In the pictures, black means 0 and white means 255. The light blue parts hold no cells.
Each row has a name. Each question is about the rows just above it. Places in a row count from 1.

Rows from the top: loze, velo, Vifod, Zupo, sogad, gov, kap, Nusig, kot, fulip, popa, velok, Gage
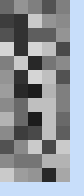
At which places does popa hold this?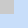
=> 3 5
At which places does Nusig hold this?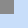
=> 1
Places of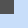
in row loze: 4
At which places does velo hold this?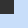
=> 2
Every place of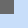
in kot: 2 5
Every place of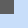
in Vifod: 3 4

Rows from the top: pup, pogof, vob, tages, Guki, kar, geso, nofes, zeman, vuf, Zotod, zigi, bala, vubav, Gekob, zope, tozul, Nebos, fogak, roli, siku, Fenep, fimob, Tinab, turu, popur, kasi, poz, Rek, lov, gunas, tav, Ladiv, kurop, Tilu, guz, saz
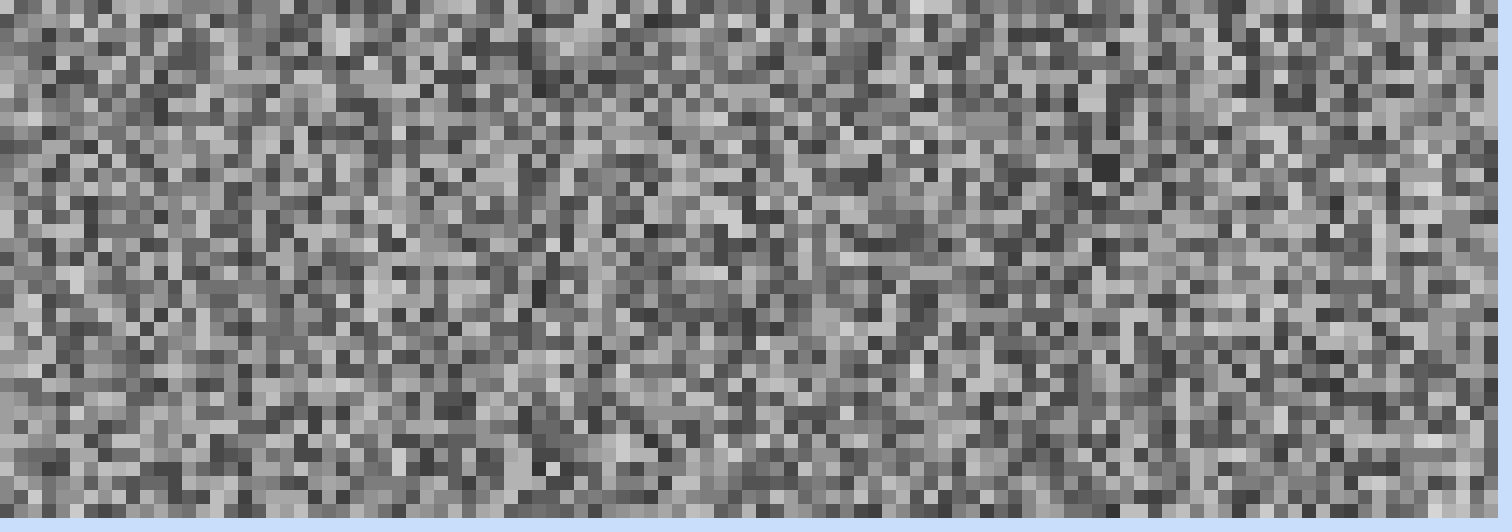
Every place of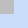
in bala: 13 23 25 29 33 41 52 53 57 58 66 68 81 88 106
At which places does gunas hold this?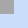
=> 14 15 30 31 48 68 81 85 89 94

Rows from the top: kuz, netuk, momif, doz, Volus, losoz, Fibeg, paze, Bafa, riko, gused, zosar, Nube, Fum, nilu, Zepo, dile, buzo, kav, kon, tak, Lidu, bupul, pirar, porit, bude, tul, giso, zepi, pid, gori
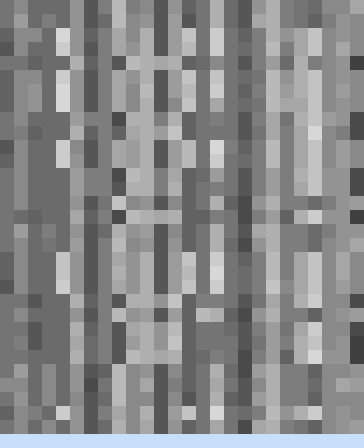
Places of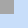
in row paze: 9 16 21 22
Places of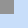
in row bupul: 6 10 19 25
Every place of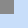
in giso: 1 2 4 10 19 24

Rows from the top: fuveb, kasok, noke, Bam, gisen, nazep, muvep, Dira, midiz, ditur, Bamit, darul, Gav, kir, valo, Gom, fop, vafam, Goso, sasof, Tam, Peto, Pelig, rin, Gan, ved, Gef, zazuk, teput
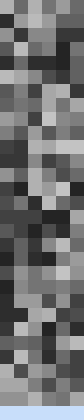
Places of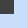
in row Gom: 1 2 3
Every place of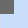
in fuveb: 2 6

